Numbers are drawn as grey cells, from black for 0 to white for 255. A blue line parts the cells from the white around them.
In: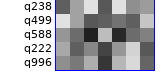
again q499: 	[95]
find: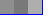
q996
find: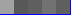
q499
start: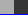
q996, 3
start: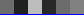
q588, 2
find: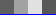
q238

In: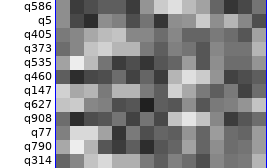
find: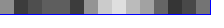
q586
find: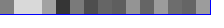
q77
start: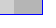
q373, 4
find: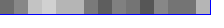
q373
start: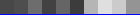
q460, 3

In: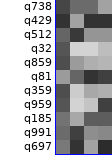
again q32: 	[211]
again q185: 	[93]
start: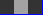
q429, 1
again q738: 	[107]
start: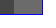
q738, 1
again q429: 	[51]

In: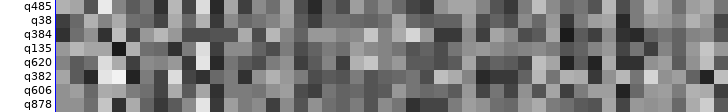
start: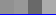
q878, 43
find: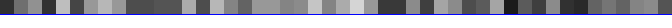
q384

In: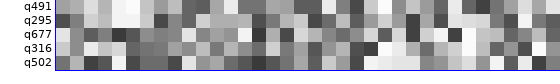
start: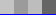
q491, 7
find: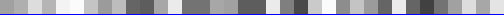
q491

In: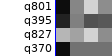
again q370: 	[114]
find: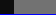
q370
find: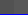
q395
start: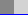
q801, 2
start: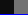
q370, 1
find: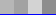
q827
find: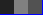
q395

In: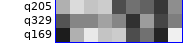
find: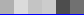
q205
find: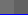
q205
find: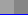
q329
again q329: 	[134]
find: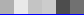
q169

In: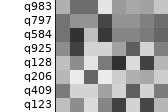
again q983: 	[109]
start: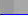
q983, 5
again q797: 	[147]
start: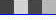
q123, 5
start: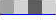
q409, 4
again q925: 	[211]
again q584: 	[134]

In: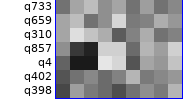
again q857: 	[208]
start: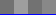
q733, 6
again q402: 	[136]
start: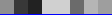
q857, 1
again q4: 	[26]
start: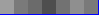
q398, 2
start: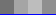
q733, 1

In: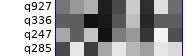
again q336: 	[94]
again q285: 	[230]
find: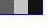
q247
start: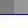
q247, 5
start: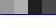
q927, 2

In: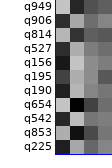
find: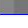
q190
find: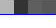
q814

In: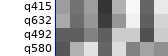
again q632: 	[150]
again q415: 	[157]

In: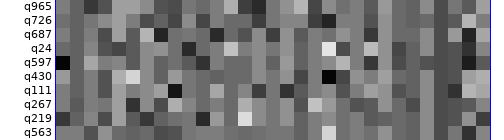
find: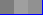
q111
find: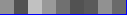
q267
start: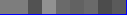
q726, 21

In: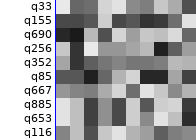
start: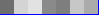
q33, 3
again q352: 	[118]

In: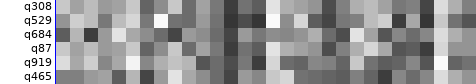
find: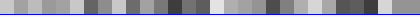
q87
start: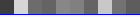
q919, 15
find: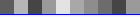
q465
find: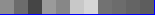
q465

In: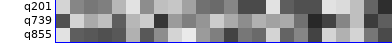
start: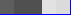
q201, 17
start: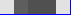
q201, 16
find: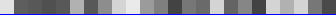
q855
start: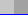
q201, 9
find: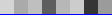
q739
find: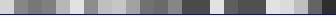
q201

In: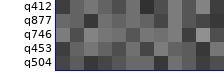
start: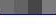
q877, 6
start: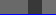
q504, 6

